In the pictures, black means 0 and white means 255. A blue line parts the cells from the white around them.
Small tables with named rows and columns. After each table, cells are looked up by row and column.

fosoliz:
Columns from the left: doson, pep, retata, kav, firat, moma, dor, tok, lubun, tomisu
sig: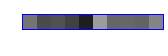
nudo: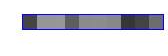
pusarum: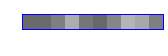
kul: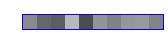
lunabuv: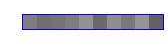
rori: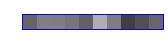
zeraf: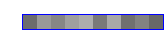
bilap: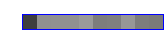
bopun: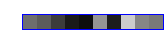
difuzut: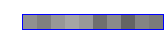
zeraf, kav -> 159
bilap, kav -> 145
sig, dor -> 102
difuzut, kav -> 165
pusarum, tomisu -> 127
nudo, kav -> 94
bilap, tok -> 151
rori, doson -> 101
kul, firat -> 77
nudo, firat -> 139
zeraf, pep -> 153
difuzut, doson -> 144
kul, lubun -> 154

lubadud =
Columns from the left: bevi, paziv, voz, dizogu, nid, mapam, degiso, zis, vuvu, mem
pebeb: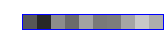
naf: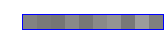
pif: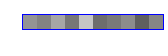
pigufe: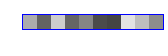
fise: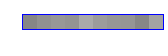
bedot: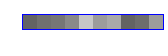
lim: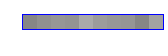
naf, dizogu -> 137
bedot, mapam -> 156
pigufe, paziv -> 99
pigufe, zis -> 226
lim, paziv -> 144
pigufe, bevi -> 172
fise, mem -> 163
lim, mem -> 162
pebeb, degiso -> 124
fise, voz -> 151
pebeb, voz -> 140
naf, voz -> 117
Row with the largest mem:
pebeb

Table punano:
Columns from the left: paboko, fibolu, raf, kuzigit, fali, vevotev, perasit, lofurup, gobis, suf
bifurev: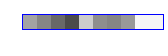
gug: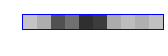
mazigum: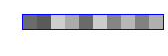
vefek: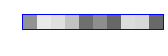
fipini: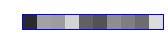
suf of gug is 193
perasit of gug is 172
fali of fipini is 97
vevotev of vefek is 142
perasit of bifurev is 133
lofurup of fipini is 127
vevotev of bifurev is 142
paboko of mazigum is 107
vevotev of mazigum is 204
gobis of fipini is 109
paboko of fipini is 42
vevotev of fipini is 83
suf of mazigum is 176

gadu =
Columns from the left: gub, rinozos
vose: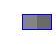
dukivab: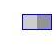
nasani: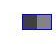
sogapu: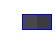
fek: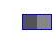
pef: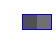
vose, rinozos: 106
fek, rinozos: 134
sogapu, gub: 71
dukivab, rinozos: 148
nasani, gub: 63
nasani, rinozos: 131
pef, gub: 80

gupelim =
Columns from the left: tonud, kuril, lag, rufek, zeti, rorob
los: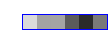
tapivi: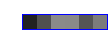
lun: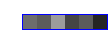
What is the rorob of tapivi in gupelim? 124
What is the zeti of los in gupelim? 43
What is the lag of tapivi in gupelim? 138
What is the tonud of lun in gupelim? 109
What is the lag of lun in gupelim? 156
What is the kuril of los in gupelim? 163
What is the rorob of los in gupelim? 121
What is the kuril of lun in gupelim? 92
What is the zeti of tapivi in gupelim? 85
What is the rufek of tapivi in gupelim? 137
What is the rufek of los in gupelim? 91
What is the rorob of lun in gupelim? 37
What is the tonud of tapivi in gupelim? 34
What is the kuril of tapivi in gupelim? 80
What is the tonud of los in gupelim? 218
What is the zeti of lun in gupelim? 91
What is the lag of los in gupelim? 164
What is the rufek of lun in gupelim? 69

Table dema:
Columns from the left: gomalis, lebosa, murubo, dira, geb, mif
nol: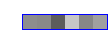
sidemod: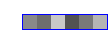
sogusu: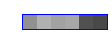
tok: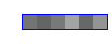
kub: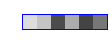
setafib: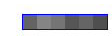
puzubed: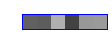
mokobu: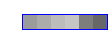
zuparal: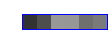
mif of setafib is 79
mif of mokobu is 103
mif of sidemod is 181
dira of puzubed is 66
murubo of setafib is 117
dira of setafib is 86
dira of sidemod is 82
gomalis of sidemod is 137
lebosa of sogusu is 177
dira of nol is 199
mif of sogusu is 73
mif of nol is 160
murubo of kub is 76
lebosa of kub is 196
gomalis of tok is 116
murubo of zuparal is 152
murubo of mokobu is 188
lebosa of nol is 137
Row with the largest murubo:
sidemod

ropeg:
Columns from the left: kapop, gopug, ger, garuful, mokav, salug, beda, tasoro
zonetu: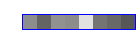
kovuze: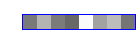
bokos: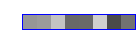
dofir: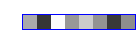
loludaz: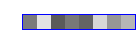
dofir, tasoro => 142
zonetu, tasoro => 87
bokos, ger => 195
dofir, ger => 252
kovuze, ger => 123
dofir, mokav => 203
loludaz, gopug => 227
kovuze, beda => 188
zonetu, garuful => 140
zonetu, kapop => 141
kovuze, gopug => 179
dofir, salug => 147
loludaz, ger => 90
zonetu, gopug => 100
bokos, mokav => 105
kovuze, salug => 162
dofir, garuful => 152
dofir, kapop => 170

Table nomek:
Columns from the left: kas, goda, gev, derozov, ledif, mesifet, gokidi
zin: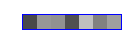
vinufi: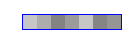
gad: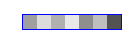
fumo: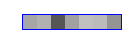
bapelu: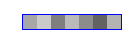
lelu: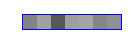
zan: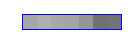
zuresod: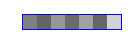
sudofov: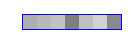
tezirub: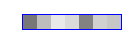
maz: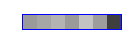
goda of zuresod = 100
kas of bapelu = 167
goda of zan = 174
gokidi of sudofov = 138
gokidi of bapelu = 179
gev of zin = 145
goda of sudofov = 184
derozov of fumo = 161
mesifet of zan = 113
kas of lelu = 131
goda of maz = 166

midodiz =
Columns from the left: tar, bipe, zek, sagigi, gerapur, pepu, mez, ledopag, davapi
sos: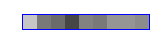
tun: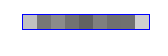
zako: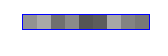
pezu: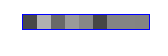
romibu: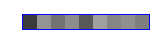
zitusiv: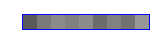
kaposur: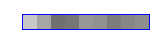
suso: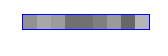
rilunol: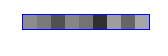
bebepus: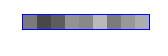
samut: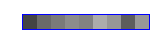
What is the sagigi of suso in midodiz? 112
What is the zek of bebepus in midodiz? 93
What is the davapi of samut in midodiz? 152
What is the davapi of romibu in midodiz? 127
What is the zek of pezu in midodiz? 105
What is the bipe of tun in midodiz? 119
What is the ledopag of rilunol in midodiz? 102
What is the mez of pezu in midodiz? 132
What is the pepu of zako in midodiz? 92
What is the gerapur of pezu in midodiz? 135
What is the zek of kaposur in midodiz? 112
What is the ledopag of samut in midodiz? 93
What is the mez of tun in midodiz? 112
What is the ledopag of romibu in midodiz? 144
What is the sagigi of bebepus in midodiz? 147
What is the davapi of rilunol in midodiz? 165
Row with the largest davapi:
tun

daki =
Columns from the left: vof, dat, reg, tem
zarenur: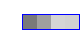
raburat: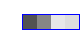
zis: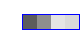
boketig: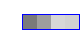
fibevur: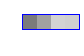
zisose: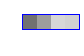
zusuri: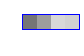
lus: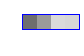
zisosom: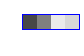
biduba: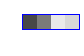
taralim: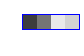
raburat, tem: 222
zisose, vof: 113
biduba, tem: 216
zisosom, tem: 216
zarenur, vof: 121
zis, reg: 228
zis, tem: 218
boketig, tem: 210
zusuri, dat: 157

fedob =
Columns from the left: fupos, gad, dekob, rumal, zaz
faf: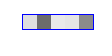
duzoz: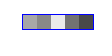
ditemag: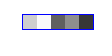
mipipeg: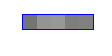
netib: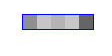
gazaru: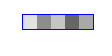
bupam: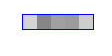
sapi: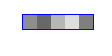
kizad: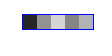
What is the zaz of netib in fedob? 101
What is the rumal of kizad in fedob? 133
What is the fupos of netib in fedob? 143
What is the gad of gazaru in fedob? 141
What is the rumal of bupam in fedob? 155
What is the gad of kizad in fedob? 146
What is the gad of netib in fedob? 198
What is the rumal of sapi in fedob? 222
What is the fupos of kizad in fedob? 38
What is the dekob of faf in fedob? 233
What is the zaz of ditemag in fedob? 55
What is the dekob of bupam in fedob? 160
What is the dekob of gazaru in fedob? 197
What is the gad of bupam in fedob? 134
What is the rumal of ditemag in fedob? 142
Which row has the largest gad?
ditemag

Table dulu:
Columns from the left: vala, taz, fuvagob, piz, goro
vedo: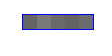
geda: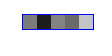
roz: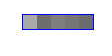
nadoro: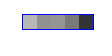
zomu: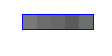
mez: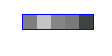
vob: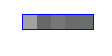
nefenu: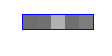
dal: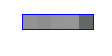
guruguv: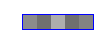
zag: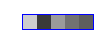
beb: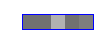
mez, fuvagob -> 134
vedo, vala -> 100
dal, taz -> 142
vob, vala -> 162
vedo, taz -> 120
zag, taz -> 58
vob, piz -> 107
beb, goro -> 126
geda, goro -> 197
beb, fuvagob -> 177
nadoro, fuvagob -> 149
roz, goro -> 108
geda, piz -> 106
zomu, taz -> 108
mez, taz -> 196
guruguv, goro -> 131
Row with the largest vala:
zag

